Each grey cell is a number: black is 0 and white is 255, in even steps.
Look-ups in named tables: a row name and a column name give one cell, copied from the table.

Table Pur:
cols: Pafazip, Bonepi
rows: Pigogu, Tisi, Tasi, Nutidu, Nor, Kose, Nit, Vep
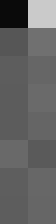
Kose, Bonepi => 90
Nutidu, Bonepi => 106
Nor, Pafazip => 92
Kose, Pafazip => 105
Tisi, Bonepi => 112
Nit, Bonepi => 103
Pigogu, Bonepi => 202
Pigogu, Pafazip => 10
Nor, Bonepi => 101
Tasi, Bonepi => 102
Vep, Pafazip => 93
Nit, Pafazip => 94
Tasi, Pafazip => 93
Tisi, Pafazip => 86
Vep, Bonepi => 102
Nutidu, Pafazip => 92
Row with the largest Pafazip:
Kose

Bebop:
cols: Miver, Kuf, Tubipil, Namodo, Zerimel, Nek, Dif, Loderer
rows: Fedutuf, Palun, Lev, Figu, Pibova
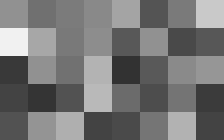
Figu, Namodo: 185
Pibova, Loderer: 67
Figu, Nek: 77
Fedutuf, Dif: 122
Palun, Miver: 241
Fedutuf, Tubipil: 123
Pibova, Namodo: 67
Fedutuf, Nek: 84
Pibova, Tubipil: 175

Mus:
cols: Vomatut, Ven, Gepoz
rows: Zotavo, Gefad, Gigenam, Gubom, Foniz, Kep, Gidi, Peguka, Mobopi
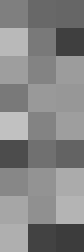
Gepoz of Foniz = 158
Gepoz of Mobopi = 60
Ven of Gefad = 121
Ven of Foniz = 131
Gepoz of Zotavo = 102
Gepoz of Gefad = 63
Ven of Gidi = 147
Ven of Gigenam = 131
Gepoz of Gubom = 151
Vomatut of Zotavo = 127
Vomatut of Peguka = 166
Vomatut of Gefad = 185

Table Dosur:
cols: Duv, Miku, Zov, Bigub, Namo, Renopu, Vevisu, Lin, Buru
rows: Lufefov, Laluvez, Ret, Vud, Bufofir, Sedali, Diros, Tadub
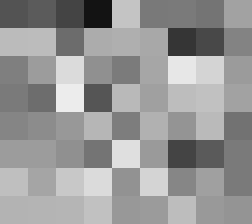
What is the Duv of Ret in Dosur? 127
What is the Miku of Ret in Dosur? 156
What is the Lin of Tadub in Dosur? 153
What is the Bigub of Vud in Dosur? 85
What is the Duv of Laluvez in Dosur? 187
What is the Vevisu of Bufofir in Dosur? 148
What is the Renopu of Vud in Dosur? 160
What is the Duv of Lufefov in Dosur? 83
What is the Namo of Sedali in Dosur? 223
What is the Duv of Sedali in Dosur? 156
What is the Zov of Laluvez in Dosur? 108
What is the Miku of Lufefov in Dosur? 91
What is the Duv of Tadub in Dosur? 179
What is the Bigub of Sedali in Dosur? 116
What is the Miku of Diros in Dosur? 165
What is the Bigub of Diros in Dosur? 219
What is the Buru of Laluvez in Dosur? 131
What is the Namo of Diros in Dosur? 146
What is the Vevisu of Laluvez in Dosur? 53
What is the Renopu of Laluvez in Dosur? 168

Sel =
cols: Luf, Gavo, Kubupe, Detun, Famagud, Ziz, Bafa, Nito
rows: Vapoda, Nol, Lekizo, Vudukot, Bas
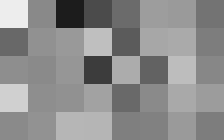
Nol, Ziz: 167
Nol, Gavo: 145
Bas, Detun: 181
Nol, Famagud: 91
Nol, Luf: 104
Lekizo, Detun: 60
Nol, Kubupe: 153

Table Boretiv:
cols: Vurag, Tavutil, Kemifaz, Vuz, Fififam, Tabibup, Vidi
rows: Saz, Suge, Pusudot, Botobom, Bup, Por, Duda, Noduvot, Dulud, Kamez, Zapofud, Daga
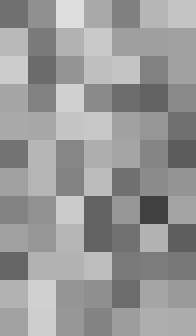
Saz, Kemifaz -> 222
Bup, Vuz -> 200
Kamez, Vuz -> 189
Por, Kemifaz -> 134
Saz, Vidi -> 197
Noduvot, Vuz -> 98
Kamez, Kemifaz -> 179
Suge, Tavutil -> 122
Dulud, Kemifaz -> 182
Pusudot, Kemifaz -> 148
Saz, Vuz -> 169
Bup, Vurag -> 169
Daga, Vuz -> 131
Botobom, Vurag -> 166
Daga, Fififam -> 157
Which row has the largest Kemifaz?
Saz

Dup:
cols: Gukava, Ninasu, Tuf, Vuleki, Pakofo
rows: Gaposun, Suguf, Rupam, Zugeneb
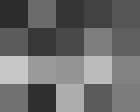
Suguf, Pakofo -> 95
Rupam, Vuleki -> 187
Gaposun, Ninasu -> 107
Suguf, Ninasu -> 55
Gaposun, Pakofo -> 84
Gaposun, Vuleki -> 66
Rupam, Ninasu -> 154
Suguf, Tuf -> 73
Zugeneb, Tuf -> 173
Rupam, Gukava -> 198
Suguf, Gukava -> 91
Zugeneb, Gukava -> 113
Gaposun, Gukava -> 44
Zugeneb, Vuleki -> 90
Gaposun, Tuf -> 53
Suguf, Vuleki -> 125
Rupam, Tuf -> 148
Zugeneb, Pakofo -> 123
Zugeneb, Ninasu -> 47

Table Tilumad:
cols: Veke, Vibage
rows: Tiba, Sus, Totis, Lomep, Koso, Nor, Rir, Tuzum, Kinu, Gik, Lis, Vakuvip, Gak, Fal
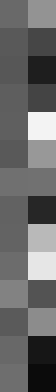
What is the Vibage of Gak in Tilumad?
22
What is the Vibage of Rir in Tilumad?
113
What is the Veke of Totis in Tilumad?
87
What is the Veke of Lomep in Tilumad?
94
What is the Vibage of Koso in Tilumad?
243
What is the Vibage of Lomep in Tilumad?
68
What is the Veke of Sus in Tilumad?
89
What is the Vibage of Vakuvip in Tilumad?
140
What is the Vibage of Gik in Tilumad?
230
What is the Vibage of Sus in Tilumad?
70
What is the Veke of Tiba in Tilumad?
105
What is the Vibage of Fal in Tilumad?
11
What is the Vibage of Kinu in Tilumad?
185
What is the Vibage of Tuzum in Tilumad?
38
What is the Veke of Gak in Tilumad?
104
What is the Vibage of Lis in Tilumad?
83
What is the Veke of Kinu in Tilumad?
99
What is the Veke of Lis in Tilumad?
130

